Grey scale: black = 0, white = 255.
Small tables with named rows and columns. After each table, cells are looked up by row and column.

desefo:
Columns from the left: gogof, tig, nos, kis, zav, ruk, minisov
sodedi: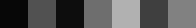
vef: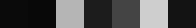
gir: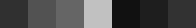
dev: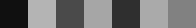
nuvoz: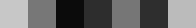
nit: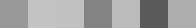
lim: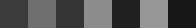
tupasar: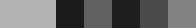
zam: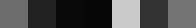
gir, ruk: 30
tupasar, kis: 96
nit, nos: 193
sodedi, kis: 110
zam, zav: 202
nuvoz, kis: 45
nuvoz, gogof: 199
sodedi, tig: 81
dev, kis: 166
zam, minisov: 116
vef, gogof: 10
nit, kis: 131
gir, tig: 82
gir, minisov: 50
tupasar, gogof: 178
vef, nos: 181
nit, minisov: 173
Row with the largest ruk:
vef

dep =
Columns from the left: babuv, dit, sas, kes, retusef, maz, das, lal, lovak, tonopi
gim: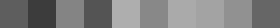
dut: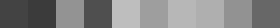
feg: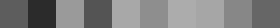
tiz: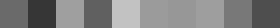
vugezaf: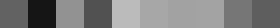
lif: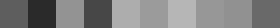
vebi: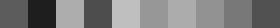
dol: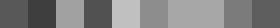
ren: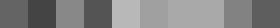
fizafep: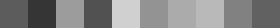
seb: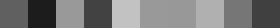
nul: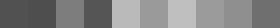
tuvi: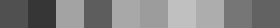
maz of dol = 141
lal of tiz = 158
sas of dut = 147
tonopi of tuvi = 98
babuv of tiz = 106
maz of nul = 154
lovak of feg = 135
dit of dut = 59
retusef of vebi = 191
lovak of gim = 145
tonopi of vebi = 81
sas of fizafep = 156
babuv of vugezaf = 98
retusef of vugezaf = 187
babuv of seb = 96
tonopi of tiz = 78
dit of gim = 60
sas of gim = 132
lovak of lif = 145

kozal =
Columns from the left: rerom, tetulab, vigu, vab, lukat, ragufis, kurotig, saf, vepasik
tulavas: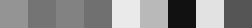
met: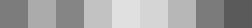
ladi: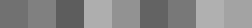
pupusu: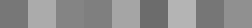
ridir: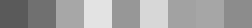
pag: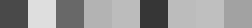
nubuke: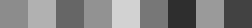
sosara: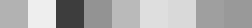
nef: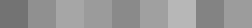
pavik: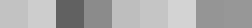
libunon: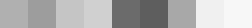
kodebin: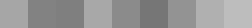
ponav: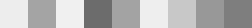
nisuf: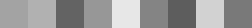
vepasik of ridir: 140
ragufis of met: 213
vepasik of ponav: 126
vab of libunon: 208
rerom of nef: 115
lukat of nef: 138
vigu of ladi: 93
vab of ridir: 227
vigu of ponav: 240
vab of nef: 155
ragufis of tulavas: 185
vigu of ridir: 167
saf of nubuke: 154
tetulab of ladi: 128
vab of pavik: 139
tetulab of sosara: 238
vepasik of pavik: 151
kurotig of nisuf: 93
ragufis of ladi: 99
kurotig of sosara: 217

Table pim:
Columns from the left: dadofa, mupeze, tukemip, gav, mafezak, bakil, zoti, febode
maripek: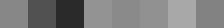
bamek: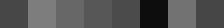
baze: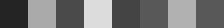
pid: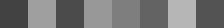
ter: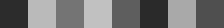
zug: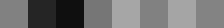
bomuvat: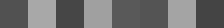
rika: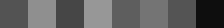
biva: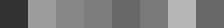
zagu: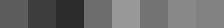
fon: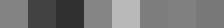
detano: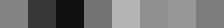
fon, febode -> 120
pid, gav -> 152
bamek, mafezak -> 75
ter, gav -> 193
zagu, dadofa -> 93
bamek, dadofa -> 71

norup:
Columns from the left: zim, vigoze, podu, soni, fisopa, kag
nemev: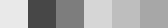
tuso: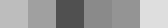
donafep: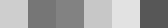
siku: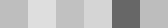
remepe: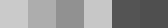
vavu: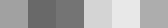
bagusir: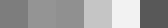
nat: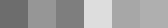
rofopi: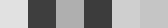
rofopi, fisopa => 207
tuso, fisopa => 148
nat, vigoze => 150
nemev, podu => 125
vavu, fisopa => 232
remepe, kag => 79
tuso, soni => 138
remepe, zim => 202
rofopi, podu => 175
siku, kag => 189
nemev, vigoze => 71
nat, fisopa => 167
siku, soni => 213
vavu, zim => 161
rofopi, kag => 197
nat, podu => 126
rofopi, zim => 225
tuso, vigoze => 160

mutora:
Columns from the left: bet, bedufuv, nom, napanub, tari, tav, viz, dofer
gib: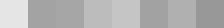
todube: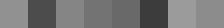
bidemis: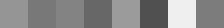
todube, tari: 105
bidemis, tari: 155
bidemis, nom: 131
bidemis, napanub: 103
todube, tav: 60
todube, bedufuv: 76
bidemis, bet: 149
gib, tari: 197
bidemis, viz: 239
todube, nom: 133
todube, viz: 155
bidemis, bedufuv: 120

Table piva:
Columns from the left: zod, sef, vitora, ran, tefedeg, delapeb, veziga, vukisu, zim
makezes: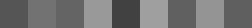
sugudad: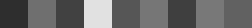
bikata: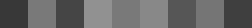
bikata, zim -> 63
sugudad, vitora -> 65
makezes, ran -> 153
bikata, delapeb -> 136
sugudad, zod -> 46
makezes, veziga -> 96
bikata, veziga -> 86
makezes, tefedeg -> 65
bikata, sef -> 121
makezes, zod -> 85
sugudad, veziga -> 63
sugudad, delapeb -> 118
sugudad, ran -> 225
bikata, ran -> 145
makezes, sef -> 114
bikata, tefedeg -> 121
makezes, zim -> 95
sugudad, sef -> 111

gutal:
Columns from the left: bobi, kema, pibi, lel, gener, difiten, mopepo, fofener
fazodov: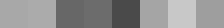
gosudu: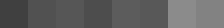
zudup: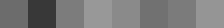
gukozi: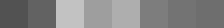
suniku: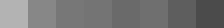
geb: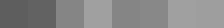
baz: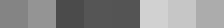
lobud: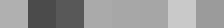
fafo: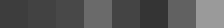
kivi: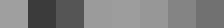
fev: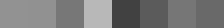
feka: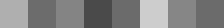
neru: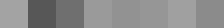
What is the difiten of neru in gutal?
150
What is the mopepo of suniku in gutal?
94
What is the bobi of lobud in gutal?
176
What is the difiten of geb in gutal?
136
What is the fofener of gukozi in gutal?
110
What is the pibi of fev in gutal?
119
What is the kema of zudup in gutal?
56
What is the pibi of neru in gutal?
111
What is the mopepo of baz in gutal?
198
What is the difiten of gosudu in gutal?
88
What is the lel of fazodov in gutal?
108
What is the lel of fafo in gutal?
106
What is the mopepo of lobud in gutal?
201
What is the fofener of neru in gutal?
139
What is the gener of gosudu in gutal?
92
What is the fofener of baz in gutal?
172
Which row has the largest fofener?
baz

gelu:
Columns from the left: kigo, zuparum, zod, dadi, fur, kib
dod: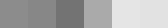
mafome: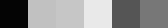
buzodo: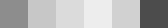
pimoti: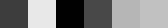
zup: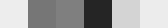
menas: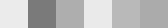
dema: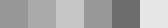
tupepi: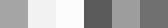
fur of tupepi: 158
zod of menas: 174
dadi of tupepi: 90
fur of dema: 109
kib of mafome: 119
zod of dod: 115
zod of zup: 127
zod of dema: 198
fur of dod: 229
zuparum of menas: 122
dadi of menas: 234
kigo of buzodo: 141
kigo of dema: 150
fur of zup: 212
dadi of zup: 37
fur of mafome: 85
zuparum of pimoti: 232
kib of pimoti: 193
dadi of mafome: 233

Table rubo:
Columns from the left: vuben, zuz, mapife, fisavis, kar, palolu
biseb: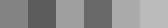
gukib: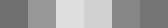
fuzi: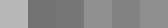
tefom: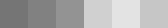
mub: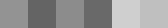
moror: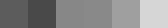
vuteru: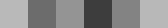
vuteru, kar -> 131
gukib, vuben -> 112
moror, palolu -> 214
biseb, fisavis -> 105
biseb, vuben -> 132
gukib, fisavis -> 209
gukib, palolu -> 116
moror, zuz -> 73
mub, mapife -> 140
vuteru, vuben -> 185
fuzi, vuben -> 184
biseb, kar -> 171
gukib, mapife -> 223
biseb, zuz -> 93
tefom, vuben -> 117
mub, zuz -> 100
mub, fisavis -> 105
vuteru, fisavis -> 61
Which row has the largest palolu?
moror

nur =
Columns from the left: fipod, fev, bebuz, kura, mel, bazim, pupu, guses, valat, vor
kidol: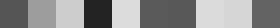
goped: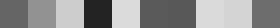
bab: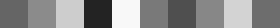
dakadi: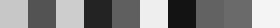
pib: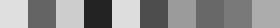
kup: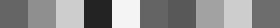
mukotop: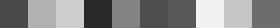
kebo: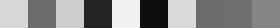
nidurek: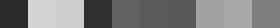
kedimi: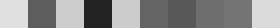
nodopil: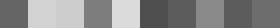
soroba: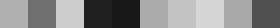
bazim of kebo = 14
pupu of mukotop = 88
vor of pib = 172
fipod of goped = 101
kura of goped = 35
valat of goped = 212
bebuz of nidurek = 205
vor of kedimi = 219
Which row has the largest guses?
mukotop

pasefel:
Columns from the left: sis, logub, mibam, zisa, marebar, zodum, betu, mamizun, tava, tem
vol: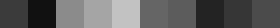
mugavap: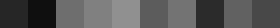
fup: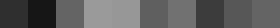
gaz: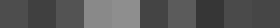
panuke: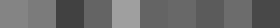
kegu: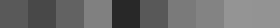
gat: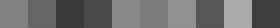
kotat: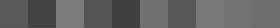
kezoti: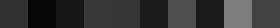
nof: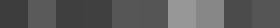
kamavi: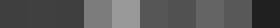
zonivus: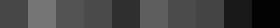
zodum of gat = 123
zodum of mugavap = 92
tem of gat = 62
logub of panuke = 123
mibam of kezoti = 22
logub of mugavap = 15
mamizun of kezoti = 26
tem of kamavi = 32
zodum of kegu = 88
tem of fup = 100
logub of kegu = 72
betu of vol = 92
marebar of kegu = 40
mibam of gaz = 83
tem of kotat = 109
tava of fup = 87

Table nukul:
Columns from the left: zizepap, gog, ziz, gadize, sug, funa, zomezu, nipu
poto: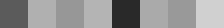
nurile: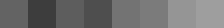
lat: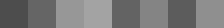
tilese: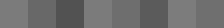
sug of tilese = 110
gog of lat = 101
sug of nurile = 115
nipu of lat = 143
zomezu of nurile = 149
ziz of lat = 151
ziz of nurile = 93
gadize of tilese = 123

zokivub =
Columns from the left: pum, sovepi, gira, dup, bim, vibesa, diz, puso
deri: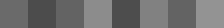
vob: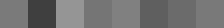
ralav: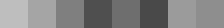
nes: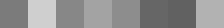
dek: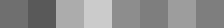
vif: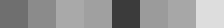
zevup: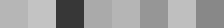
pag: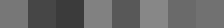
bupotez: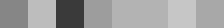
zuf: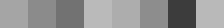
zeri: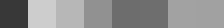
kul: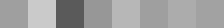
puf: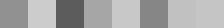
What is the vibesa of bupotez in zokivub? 179
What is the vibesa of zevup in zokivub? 150
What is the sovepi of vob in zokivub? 63
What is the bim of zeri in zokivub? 109
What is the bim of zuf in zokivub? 173
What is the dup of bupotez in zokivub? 157
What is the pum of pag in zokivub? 119
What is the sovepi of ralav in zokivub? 165
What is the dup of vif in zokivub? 160
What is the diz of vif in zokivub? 167
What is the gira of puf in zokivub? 92
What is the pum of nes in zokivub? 123

